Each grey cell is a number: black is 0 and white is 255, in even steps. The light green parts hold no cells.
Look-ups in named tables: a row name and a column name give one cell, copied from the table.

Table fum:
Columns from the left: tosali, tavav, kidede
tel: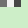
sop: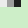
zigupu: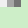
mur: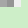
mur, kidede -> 239
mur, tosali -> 166
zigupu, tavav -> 165
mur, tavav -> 148
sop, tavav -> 157
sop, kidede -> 31
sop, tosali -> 236
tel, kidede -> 71
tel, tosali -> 112
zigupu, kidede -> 115
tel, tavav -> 242
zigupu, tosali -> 240
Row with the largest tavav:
tel

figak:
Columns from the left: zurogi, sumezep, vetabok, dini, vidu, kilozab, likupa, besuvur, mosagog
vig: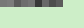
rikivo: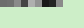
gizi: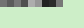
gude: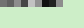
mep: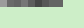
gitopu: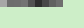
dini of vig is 109
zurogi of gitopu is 167
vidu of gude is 194
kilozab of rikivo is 146
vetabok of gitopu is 110
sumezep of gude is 97
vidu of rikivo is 175
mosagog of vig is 91
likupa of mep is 87
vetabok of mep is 100
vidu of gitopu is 82
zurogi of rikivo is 109
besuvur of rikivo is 36
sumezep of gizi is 91
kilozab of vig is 56
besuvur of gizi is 43
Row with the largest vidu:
gude

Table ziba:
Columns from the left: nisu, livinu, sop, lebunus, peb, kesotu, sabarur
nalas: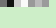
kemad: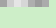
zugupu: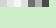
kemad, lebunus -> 214
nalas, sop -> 205
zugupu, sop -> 247
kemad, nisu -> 164
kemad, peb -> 174
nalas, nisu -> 113
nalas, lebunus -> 249
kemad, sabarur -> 171

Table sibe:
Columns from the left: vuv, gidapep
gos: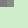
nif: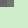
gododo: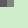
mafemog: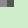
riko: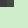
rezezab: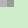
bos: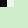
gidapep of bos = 241
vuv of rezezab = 181
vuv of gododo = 92
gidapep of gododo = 132
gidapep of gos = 138
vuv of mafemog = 140
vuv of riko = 61
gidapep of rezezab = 155
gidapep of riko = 73

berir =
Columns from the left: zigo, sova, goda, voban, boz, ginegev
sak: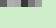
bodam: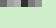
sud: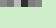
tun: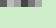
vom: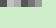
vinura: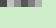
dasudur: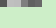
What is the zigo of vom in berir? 85
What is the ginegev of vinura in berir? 178
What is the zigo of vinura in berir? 77
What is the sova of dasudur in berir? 191
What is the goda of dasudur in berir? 189
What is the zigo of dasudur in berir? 86
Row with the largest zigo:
sud

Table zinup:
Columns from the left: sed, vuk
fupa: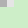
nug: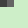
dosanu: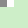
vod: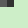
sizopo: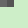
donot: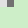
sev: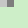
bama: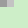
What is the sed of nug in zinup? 63
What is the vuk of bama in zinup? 195
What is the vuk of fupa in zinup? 229
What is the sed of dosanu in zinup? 138
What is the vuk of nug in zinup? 100
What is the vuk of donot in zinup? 113
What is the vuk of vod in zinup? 49
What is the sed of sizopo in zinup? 103
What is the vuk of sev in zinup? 125
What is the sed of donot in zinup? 225
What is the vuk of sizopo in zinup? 84
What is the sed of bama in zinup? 156
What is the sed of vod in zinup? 91
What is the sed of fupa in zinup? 177

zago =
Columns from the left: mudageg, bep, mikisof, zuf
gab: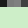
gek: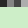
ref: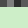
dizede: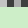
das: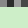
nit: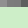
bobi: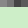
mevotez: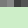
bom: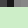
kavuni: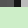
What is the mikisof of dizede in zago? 172
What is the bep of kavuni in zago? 86
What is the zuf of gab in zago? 64
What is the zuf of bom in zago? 135
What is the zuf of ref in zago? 89
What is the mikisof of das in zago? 157
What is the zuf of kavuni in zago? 187
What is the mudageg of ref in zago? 75
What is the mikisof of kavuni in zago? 23
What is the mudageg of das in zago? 136

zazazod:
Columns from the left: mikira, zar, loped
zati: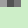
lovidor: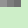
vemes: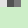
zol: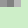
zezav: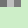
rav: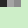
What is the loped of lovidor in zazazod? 112
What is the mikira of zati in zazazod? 159
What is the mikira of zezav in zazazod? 114
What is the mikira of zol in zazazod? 151
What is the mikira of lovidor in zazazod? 147
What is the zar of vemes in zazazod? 82
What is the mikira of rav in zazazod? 39
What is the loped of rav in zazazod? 140
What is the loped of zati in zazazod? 118
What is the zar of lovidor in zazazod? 126
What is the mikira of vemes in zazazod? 226
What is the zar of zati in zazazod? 83

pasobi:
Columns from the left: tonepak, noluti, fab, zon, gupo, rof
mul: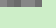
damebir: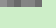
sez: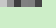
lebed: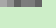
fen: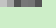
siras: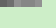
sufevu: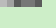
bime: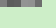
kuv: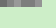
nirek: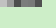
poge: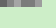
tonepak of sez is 199
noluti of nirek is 154
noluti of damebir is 124
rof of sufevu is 91
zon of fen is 120
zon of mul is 135
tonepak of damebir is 145
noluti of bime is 92
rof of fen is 84
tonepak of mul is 136
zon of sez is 129
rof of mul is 113
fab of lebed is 98
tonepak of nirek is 193
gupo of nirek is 121
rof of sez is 69
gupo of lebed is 124
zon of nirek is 124
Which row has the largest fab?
poge

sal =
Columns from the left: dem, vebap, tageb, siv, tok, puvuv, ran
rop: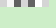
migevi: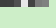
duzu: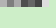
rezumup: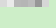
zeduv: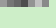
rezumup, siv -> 181
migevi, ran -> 128
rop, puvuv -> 255
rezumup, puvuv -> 151
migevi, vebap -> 63
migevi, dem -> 62
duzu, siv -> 78
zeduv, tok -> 147
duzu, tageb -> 170
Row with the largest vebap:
rop

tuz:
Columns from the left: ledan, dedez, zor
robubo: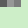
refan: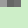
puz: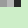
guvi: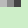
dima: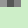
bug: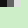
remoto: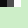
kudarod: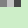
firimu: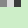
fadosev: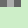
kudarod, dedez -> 197
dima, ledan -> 150
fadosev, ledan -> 107
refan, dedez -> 102
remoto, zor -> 253
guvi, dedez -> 137
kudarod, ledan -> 129
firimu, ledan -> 135
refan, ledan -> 156
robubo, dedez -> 151

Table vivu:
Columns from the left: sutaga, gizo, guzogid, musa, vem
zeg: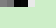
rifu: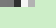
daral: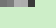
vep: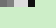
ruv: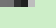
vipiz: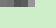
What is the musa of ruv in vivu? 32
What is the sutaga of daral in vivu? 116
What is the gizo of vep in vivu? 129
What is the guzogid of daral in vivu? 176
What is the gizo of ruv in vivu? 115
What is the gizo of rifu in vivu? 120
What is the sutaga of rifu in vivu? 121
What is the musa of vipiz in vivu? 92
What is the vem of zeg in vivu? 233
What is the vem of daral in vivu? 57
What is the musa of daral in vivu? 173
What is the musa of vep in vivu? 221
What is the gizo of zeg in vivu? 115
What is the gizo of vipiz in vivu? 115
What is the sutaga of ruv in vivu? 116
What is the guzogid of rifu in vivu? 48
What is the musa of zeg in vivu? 8
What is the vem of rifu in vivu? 178
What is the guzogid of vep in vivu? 220

